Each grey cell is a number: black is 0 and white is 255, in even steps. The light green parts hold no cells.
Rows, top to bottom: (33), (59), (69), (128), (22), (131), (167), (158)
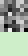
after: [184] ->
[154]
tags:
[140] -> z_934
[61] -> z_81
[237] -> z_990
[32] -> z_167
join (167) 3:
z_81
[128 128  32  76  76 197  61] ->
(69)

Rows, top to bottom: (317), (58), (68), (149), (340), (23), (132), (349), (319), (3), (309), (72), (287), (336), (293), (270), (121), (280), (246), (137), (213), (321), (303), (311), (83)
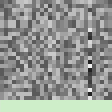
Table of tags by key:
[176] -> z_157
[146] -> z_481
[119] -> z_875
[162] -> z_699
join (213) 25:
z_481
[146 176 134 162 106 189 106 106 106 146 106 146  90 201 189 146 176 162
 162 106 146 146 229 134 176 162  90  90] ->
(83)
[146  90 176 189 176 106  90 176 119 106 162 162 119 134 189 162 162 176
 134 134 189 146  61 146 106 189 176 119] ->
(319)
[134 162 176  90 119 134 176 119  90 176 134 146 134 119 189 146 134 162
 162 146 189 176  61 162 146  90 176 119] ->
(213)

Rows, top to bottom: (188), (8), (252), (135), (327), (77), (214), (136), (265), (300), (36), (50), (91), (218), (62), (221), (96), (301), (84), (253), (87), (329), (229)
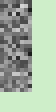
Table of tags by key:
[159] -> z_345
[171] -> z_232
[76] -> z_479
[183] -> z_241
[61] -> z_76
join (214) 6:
z_241
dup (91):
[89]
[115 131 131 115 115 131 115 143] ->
(265)
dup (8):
[76]
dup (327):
[159]

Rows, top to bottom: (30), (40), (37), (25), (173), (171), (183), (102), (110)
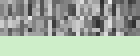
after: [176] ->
[161]
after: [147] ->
[103]
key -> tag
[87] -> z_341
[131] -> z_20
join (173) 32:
z_341
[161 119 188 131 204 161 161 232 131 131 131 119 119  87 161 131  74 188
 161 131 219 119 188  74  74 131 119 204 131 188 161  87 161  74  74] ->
(173)

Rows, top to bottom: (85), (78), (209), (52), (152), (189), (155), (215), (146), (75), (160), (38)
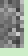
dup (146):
[148]
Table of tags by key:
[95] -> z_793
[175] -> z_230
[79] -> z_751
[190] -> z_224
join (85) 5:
z_793
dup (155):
[108]
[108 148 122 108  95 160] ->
(78)
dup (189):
[108]

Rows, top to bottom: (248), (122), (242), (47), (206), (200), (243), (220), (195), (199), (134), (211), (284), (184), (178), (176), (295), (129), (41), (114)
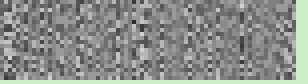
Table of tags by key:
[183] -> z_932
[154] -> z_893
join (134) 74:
z_932
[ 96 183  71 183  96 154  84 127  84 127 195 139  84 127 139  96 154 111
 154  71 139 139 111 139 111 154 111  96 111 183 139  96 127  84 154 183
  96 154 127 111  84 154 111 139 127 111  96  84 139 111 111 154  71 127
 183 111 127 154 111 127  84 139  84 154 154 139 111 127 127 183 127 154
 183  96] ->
(129)
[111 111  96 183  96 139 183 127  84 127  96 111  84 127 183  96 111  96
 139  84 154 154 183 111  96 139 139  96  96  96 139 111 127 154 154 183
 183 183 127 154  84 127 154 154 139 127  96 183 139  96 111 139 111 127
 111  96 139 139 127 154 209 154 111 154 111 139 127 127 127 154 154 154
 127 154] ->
(122)
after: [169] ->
[84]

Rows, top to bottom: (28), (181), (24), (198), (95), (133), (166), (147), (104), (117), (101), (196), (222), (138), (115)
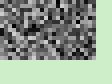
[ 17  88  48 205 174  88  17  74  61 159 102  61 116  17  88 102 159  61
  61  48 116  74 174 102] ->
(104)
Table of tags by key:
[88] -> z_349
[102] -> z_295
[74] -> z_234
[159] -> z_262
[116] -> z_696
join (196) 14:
z_349
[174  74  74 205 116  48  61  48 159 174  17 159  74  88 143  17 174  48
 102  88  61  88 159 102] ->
(24)
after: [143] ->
[17]
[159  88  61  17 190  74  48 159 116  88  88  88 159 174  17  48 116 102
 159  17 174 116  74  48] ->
(222)
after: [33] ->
[159]
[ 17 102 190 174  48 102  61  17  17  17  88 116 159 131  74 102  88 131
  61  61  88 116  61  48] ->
(147)

